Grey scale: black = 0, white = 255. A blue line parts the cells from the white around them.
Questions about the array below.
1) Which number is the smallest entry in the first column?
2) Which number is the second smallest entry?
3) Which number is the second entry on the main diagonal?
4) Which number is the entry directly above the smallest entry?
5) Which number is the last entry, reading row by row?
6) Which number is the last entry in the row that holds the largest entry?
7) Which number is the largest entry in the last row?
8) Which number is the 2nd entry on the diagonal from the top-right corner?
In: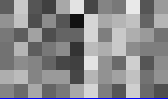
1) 93
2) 51
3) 193
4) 227
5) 78
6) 154
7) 213
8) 100

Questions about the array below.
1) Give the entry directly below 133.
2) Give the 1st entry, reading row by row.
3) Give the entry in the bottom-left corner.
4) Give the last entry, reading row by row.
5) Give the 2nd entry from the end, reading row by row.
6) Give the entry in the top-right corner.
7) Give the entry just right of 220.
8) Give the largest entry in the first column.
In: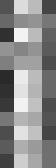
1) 161
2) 83
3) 63
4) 112
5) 167
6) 69
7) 187
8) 147

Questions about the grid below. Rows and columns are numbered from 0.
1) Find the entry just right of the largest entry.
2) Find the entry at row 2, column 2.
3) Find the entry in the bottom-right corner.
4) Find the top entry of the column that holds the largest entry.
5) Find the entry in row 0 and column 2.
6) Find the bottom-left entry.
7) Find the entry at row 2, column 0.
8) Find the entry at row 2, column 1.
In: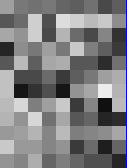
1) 180
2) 207
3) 37
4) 73
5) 113
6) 147
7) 167
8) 147
